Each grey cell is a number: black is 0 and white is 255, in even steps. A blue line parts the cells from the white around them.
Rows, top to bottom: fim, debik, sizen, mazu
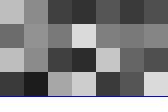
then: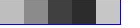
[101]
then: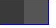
[218]

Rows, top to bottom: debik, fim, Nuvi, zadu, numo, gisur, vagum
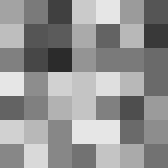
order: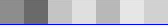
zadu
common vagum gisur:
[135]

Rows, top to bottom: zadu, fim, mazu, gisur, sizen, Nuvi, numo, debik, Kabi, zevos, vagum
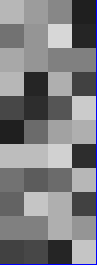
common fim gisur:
[37]
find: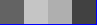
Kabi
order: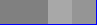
mazu
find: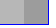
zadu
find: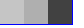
Kabi
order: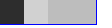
numo
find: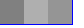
zevos

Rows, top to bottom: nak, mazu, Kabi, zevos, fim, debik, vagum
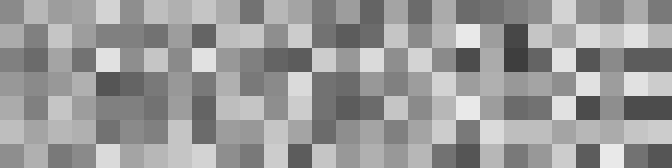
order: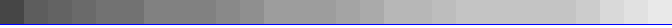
mazu
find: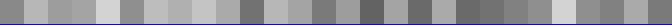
nak
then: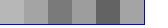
[106]

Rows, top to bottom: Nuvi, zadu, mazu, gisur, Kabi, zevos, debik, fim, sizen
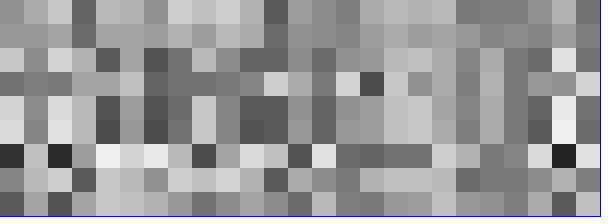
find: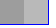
zadu
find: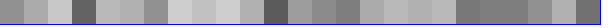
Nuvi
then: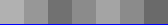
[185]

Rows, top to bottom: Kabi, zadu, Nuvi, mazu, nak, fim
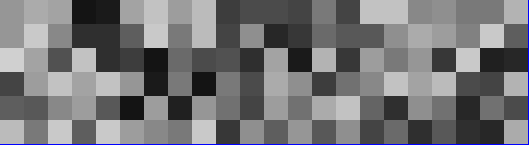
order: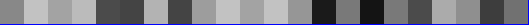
mazu
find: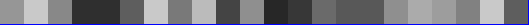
zadu
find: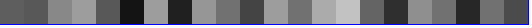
nak
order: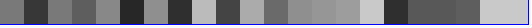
fim
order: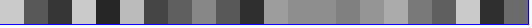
zadu
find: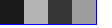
Nuvi
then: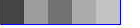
[100]

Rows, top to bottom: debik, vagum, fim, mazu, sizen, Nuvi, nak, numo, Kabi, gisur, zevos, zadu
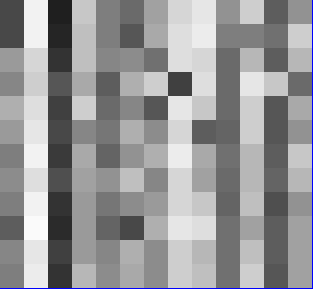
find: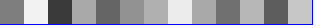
nak
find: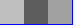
zevos
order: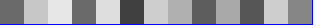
mazu
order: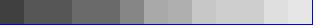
sizen
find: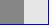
zevos

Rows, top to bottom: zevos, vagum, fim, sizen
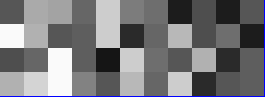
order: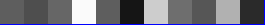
fim
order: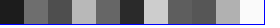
vagum
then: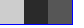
[94]
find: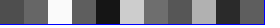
fim
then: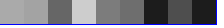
[86]
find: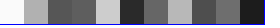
vagum
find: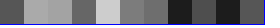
zevos

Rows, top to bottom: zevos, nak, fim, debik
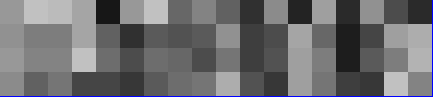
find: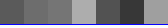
debik
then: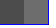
[103]
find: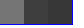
debik
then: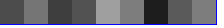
[179]

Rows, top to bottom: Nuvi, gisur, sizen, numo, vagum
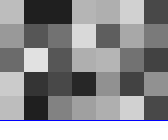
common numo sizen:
[66]
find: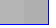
Nuvi

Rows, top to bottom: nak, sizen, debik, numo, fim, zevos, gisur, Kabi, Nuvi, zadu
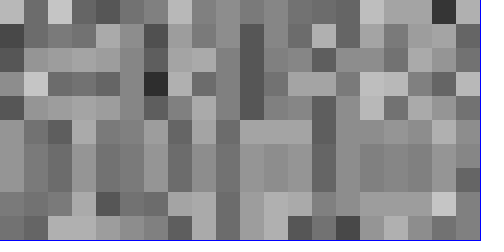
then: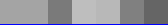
[184]
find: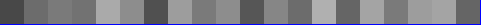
sizen
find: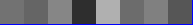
numo
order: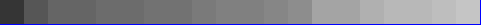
nak
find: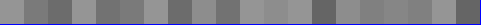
Kabi
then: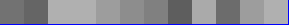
[86]
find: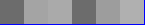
Nuvi

